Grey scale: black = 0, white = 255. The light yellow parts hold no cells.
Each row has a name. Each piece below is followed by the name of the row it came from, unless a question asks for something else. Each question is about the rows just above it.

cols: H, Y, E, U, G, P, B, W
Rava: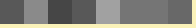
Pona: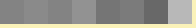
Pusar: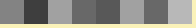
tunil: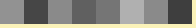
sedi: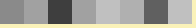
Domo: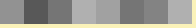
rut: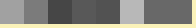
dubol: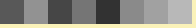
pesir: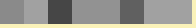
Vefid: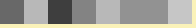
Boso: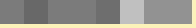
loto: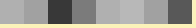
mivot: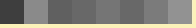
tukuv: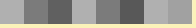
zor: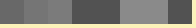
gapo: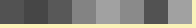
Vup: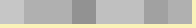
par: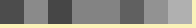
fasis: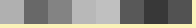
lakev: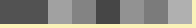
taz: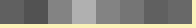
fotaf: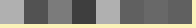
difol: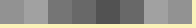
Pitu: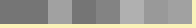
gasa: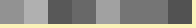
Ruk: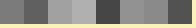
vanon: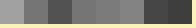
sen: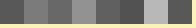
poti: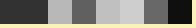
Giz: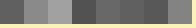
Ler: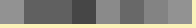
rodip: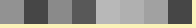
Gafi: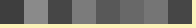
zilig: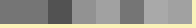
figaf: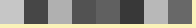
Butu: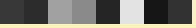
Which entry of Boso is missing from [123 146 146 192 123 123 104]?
[110]
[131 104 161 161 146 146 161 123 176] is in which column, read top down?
B
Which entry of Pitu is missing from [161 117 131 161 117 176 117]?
[153]
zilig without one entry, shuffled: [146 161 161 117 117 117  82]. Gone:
[169]
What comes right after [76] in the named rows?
[138]
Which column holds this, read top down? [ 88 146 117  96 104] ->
P
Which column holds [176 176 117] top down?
P

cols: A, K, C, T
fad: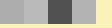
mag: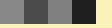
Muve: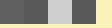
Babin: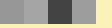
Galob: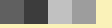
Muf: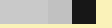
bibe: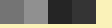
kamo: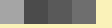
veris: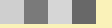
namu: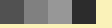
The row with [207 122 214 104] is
veris
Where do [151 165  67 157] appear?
Babin
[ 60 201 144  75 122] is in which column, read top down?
K

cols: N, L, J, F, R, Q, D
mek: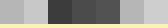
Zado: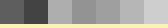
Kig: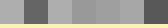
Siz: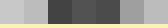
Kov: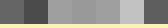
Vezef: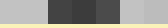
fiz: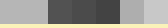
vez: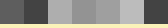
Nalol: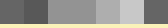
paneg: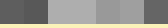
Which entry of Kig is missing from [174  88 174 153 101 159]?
[167]
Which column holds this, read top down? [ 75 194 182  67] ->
L

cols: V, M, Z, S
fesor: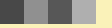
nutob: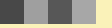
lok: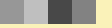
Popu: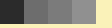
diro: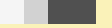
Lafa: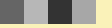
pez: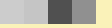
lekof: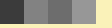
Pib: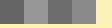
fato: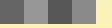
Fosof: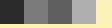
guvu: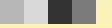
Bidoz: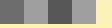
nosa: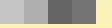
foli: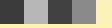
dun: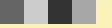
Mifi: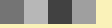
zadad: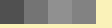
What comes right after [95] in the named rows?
[175]
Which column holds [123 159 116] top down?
S

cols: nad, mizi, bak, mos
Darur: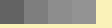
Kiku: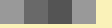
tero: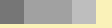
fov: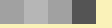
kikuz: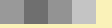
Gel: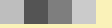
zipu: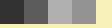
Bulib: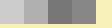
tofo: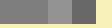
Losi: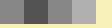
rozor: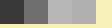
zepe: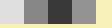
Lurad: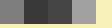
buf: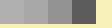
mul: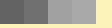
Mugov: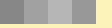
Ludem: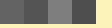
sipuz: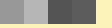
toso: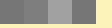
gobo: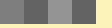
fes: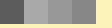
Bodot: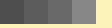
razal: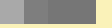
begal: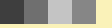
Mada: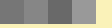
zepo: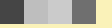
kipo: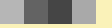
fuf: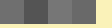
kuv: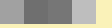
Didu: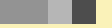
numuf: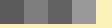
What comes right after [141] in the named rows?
[147]
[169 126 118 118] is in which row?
razal

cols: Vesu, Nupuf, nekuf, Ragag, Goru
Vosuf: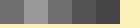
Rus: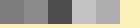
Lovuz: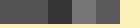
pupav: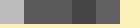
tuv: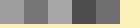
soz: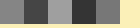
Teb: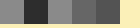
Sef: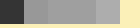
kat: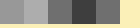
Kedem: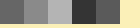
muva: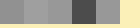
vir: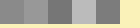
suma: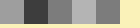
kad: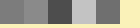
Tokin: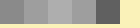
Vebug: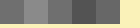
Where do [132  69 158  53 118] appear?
soz
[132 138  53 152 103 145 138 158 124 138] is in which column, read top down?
Vesu
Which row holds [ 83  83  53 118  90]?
Lovuz
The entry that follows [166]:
[77]
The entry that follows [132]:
[69]
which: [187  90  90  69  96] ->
pupav
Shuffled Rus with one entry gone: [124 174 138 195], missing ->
[77]

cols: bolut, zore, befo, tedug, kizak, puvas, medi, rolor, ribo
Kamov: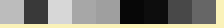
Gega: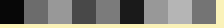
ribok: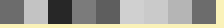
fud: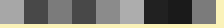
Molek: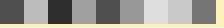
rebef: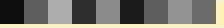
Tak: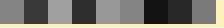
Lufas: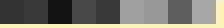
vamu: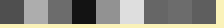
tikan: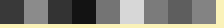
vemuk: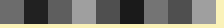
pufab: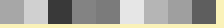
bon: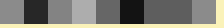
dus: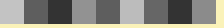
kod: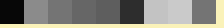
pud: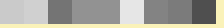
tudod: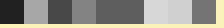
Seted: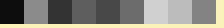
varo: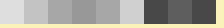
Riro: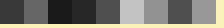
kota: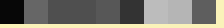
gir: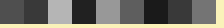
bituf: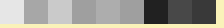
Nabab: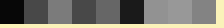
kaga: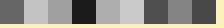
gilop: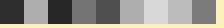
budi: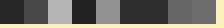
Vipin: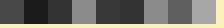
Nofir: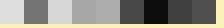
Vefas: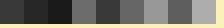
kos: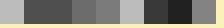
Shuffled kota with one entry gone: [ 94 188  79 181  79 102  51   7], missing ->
[87]
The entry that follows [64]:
[79]

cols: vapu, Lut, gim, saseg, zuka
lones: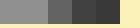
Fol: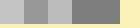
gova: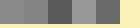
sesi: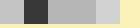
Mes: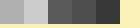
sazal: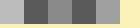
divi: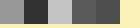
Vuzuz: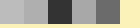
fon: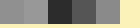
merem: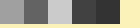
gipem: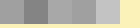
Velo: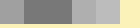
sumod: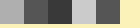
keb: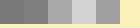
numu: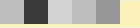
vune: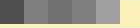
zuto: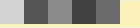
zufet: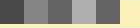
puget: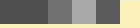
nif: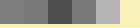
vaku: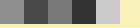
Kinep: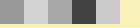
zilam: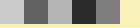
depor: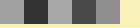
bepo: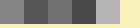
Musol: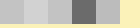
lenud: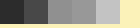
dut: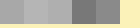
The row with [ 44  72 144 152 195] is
lenud
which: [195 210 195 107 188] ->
Musol

